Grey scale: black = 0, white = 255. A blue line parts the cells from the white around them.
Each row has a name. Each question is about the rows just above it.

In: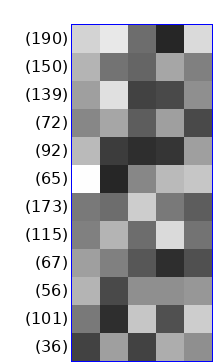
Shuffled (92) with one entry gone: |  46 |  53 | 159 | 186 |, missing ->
| 60 |
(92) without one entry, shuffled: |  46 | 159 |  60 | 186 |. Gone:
| 53 |
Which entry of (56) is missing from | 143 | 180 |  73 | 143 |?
| 151 |

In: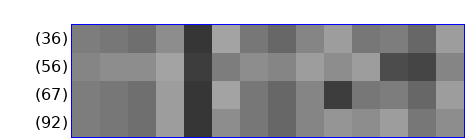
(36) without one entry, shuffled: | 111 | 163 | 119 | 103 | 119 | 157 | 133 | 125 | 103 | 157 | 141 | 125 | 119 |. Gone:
| 54 |
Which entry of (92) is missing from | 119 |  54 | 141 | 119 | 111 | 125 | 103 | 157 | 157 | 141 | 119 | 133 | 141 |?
| 149 |

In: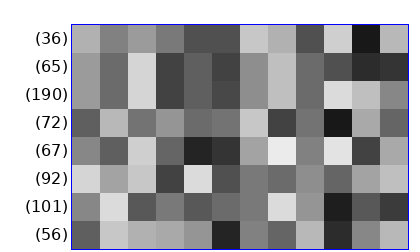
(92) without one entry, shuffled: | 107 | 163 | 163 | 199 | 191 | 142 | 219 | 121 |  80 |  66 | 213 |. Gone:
| 101 |
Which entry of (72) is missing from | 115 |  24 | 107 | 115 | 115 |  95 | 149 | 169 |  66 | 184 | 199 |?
| 101 |
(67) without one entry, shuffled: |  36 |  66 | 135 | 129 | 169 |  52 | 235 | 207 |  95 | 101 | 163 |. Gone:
| 227 |
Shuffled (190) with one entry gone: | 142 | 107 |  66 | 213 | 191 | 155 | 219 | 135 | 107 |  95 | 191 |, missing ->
| 72 |

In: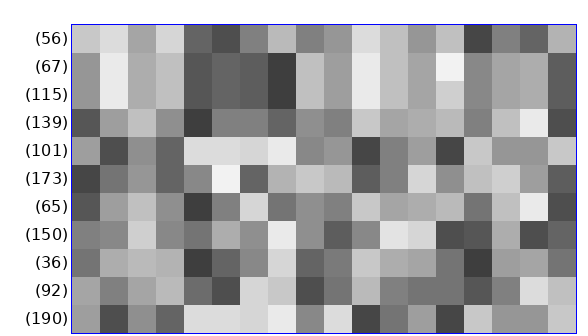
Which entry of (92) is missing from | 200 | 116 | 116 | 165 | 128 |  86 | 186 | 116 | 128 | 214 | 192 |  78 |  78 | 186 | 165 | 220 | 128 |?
| 108 |
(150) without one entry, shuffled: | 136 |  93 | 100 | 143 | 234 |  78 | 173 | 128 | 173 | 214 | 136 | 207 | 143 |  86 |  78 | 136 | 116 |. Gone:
| 227 |
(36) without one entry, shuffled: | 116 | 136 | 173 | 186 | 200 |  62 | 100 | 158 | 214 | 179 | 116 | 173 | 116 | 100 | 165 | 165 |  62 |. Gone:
| 122 |

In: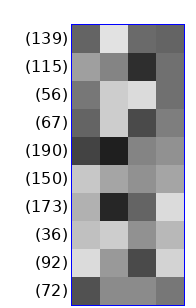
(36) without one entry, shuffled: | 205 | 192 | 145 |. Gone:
| 184 |
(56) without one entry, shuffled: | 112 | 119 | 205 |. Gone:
| 219 |
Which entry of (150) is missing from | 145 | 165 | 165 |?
| 199 |
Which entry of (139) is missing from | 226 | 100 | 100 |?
| 106 |
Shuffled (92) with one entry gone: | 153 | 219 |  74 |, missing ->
| 211 |

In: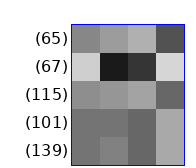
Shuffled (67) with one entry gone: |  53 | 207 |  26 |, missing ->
| 214 |
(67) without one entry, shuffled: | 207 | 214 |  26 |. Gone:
| 53 |

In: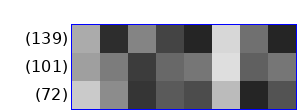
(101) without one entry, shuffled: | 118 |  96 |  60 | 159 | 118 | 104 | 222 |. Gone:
| 124 |
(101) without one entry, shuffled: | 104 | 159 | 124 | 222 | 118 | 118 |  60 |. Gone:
| 96 |
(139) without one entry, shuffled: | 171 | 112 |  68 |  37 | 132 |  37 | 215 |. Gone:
| 45 |
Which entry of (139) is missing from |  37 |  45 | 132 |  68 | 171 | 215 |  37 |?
| 112 |
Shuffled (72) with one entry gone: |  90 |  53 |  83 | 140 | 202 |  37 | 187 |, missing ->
| 76 |
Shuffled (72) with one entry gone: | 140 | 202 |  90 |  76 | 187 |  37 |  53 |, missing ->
| 83 |

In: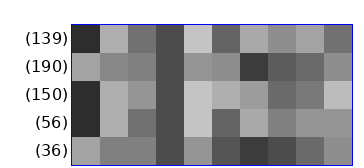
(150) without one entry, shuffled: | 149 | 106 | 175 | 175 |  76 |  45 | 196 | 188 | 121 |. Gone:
| 156 |
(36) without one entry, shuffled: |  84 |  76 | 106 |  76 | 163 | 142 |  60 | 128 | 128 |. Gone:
| 149 |
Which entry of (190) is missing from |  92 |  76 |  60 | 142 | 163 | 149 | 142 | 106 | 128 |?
| 135 |

